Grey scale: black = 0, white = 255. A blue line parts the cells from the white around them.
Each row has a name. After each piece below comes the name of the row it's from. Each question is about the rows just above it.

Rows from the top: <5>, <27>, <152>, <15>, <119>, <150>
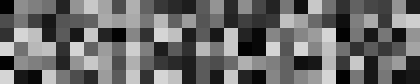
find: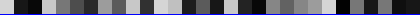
<150>
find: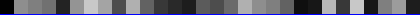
<119>
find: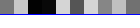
<15>
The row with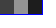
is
<5>
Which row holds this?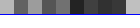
<27>

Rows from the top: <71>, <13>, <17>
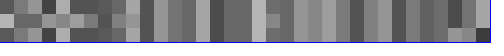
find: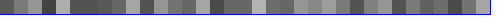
<71>
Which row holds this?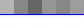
<13>

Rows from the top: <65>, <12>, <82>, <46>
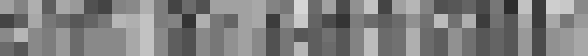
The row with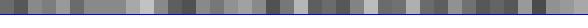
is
<46>
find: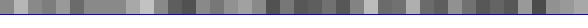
<82>

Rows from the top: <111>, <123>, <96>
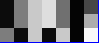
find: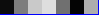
<123>
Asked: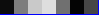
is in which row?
<111>

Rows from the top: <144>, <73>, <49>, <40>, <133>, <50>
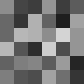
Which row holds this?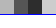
<40>
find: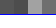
<50>
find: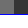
<50>
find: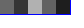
<73>

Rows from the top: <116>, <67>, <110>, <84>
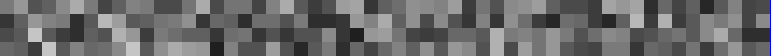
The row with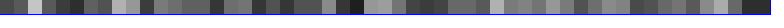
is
<110>
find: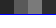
<84>
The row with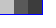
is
<110>
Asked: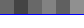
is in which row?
<84>
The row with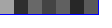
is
<116>
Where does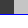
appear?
<84>
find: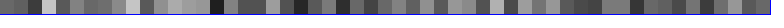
<84>

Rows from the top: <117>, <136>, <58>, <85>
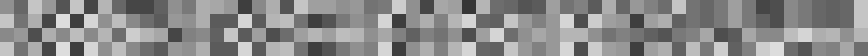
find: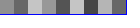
<117>
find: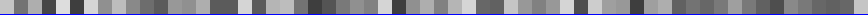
<136>

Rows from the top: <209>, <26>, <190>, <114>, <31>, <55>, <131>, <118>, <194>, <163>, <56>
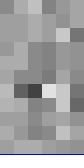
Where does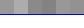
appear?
<114>
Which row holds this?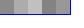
<209>
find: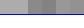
<31>
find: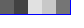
<131>

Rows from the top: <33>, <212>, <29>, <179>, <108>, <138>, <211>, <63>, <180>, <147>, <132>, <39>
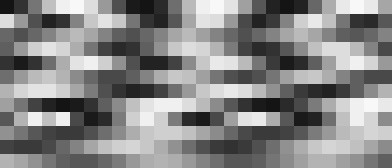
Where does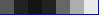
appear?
<33>
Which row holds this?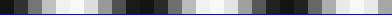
<33>
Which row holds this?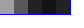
<33>

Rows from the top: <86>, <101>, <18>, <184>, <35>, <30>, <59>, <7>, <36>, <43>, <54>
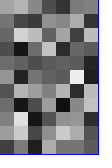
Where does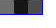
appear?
<7>
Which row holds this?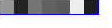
<30>
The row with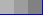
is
<59>
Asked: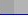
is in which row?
<86>
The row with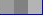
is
<59>
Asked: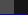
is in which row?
<184>

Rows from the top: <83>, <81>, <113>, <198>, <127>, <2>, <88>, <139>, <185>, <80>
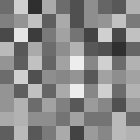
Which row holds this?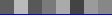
<80>
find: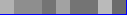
<185>
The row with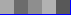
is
<198>
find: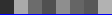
<83>
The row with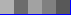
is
<139>
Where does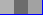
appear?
<139>

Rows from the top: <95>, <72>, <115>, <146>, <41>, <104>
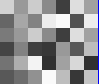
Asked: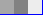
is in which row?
<72>
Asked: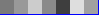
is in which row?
<115>

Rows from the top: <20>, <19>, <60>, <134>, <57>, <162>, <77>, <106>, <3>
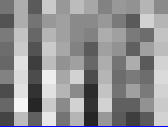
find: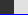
<77>
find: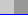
<20>
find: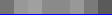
<19>
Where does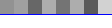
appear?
<57>
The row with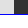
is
<77>
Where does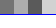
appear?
<57>

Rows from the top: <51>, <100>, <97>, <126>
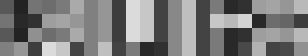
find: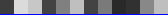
<126>
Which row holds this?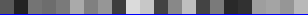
<51>
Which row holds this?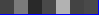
<126>
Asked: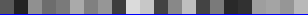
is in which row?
<97>
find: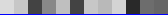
<100>
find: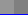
<100>

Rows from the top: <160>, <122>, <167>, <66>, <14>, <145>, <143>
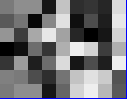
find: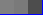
<145>
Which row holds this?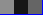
<143>
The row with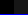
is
<167>
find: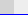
<143>
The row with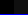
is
<66>
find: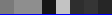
<160>

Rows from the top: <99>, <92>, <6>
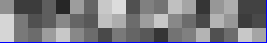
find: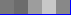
<6>
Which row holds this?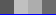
<92>
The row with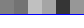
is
<99>
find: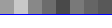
<6>
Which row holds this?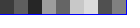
<99>
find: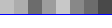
<92>
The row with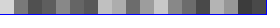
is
<92>

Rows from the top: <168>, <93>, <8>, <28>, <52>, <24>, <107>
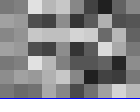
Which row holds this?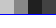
<24>
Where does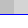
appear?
<8>

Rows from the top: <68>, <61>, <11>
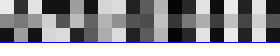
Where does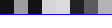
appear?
<68>
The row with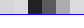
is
<11>
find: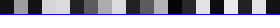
<11>
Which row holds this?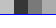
<61>
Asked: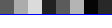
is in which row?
<11>

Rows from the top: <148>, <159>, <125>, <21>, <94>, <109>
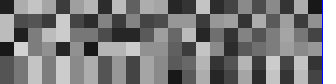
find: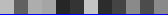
<148>
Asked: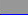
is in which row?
<159>

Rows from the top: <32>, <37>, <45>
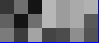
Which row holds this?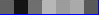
<37>
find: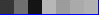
<32>
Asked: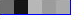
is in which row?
<32>
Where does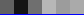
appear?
<37>
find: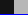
<32>
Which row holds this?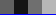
<37>

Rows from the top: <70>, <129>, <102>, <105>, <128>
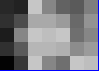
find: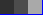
<129>
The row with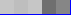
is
<102>
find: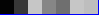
<128>
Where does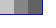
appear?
<70>

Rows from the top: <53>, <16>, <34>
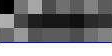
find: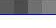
<34>
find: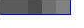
<34>

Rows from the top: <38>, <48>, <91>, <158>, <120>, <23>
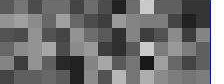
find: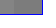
<48>
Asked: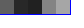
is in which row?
<120>

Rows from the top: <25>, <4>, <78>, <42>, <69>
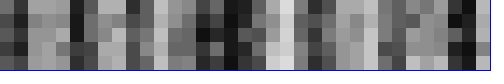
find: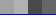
<69>
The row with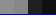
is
<42>
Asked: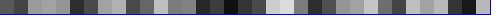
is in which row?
<69>

